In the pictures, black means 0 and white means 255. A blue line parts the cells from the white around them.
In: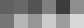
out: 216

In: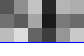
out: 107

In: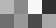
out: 168

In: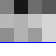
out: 213

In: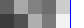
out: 243

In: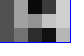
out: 208

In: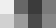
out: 135

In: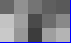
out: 137
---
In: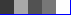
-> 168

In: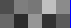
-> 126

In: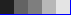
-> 99

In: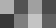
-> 82

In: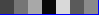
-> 117

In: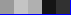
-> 196

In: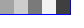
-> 205

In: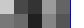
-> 72

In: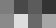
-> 72
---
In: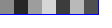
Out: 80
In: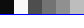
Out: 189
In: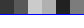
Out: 124
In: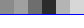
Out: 215
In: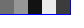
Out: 60
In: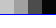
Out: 6
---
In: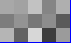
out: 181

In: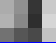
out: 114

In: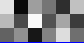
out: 98

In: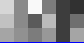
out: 165

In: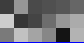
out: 122

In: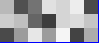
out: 74

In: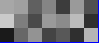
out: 26

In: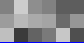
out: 191
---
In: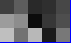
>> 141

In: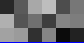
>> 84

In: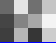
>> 132

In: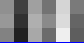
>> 49

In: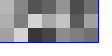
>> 126

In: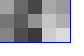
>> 91

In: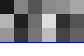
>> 32
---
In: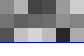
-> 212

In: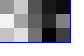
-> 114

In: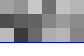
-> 105

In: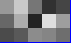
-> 140

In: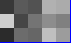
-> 102

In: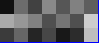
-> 37

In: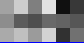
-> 155

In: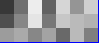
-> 135

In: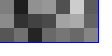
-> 36

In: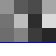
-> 59
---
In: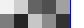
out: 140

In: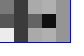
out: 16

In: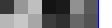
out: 103

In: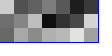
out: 73

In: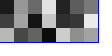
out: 55

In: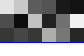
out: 112

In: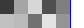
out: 227
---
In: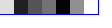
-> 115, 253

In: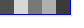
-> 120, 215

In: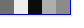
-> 12, 237

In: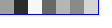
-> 104, 247

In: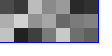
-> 166, 209

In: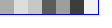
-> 92, 242

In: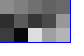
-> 54, 221

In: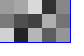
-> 65, 217

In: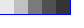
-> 122, 233
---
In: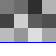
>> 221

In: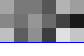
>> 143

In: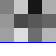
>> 109

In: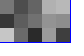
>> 42

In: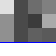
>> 96

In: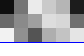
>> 84

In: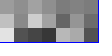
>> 69

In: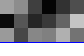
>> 135
